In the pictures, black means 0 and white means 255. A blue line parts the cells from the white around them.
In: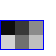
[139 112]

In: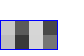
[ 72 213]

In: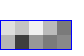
[122 123]

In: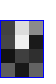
[139 239  19]

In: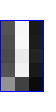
[ 25 248  74]

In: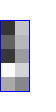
[196  99]

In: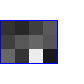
[ 89 102  52]
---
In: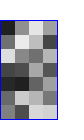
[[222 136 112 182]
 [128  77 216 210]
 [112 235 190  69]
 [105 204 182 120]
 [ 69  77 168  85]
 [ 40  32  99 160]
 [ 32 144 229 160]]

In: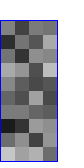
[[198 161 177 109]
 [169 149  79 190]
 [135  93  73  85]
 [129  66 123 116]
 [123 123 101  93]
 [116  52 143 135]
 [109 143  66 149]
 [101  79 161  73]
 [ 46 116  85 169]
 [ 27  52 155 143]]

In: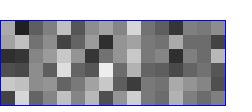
[[200 192 141 148 100 121 162 200  94  60 121 114 170 148 133  79]
 [170  32  94 127 192  86 141 162 133 214 114  94  54 127 121 141]
 [162 192 114 141  67 100 155  47 148 162 121 114 170 108 108  67]
 [ 79  73 141  94 222 100  86 237 108 178 100  94  73 100 114  86]
 [ 67 214 100 133 192 133 184  79 148 207 121 108 178 127 108 127]
 [ 47  54 133 155 200 148  54 114 148 200 121 133  47 127 108 184]]

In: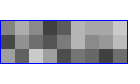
[[159  97 202 159  77 117 103  64 110]
 [131 173 138  64  91 181 167 167 202]
 [ 71 145 110  84 123 181 138 152 188]]

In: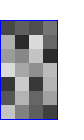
[[218 167 143 187]
 [195 129  94  63]
 [174  42 218 102]
 [155 135 195  42]
 [ 86 180 102 161]
 [ 71  94  78 116]
 [ 56 203  56 180]]

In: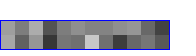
[[166  97 150  55 118 112 199 112  61 104 118  89]
 [158 125 172  83 125 143 131 131 143 150 104  67]]

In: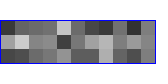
[[161 204 133 139  64 119 161 182 126 154 133]
 [ 71  78 107 119 147  93  93 175 100  78 126]
 [ 58 100 107 113 196 107  71  58 113  50 126]]
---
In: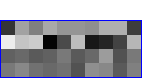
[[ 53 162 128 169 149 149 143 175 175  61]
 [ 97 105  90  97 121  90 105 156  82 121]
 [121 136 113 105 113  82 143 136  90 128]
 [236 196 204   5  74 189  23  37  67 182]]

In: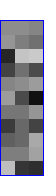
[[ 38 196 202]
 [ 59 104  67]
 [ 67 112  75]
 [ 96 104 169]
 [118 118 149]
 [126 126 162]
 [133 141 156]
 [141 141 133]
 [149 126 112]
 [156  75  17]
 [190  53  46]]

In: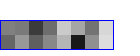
[[102 152  95 136 181  25 144 221]
 [128 122  59 109 202 166 115 215]]

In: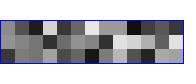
[[ 56 124 117 162  75 102  22 124 183  82  36 169 162]
 [139  82  29 211  56 102 231 154 154  15  63  88  56]
 [146 132 117  49 109 146 132  49 225 211 175  95 225]]

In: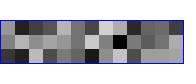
[[ 55  33 187  77 122 100  25 142 195  77 158 158 164]
 [128 180 142 164 150 114 201 128   4 122  92 114 172]
 [150  33  63  84 180 114  71 209 172  41 100 107  63]]

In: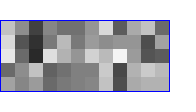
[[106 141 194  98 113 128 128 202  72 178 202 186]
 [162 134 155 106 121 128 134 194  78 170 178 178]
 [194 141  65 134 113 113 149 217  92 170 194 106]
 [217  84  49 121 186 121 155 141 149 149  78 162]
 [231 106  41 223 178 149 210 186 244 155  84  92]]
